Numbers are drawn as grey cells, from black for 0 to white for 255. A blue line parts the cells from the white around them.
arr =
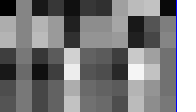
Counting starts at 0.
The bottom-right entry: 120
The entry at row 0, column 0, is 1
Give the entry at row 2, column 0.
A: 180
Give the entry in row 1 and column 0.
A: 173
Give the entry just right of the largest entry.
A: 194
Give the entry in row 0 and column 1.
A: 133
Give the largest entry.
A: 245
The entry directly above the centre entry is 148
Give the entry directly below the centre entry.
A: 84
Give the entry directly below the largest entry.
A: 180
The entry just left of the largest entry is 40
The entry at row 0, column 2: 24
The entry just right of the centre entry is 91
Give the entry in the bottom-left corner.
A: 84
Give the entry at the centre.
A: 98
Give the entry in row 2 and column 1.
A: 133
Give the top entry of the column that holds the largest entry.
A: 187
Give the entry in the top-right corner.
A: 9
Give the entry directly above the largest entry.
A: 201
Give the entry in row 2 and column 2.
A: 187
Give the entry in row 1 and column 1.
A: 133
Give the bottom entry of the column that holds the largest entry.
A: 187

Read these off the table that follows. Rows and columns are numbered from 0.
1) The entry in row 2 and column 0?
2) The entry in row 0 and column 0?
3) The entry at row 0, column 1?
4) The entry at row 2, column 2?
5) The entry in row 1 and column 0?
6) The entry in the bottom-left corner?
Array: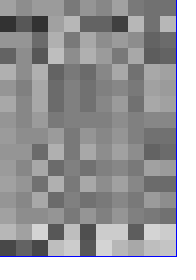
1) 149
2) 161
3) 141
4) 107
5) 50
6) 72

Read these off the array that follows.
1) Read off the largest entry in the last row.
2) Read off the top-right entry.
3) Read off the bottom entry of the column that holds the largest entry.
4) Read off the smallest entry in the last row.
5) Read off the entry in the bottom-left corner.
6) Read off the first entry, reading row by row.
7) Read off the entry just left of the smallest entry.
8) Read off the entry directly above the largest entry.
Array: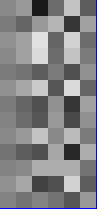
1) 153
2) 93
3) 131
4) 86
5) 131
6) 137
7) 153
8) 153

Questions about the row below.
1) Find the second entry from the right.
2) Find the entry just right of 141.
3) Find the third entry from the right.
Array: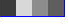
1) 141
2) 94
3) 216

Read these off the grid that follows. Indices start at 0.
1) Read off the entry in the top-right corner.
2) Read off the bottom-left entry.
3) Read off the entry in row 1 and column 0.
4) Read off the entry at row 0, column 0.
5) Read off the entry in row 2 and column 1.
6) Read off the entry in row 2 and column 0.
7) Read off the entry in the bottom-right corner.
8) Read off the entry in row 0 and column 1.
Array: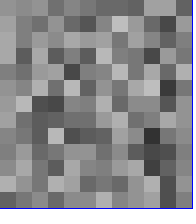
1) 98
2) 98
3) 161
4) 147
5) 127
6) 168
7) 127
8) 139

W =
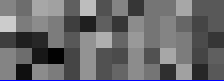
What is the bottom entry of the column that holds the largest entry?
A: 132
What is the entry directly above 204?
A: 132
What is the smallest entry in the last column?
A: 54
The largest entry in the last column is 95
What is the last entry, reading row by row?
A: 88
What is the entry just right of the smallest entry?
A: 69
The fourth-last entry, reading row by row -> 47
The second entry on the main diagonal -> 124
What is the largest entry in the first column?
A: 204
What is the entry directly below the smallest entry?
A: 124
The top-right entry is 88
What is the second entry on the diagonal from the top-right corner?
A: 69
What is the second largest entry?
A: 189
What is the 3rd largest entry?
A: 175
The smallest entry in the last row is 15
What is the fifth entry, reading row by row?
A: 95
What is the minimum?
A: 2
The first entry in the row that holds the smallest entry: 132
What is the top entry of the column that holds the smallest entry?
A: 161
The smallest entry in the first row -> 54
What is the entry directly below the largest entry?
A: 62

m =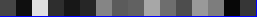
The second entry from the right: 7
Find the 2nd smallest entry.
15
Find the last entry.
54
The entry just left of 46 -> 224
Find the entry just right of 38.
133

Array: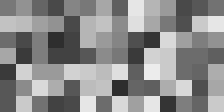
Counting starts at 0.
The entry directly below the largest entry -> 95
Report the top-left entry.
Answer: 120
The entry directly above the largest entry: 210
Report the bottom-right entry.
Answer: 202
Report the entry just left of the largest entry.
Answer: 95
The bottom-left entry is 87
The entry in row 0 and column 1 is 146
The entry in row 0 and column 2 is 101
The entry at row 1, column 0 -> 194
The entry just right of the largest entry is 202
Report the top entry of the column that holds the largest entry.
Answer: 181
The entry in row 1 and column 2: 160
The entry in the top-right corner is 114
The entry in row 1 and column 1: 188
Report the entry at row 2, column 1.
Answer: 73
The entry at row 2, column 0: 108

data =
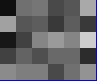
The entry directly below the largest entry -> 44
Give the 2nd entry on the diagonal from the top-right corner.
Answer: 93
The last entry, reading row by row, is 147
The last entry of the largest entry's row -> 205
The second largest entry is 169
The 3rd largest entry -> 161
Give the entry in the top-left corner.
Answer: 16
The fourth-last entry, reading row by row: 126
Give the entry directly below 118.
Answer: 93

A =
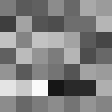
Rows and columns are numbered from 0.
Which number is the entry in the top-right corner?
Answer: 155
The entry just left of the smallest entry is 250
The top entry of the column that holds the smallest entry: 140
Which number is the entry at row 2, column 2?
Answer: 194
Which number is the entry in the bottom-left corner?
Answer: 140
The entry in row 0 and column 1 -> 90
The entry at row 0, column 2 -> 96
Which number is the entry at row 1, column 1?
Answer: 163
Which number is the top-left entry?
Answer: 124
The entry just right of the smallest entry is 41
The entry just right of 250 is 22
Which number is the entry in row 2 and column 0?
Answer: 194
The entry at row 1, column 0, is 62
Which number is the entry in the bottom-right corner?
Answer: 132
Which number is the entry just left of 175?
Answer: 41

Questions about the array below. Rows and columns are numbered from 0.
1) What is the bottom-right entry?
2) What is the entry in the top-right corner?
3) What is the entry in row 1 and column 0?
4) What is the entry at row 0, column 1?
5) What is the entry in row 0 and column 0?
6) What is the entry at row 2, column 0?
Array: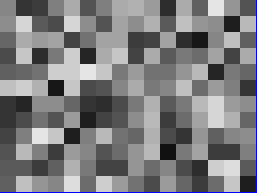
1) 30
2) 83
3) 141
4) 52
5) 134
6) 102
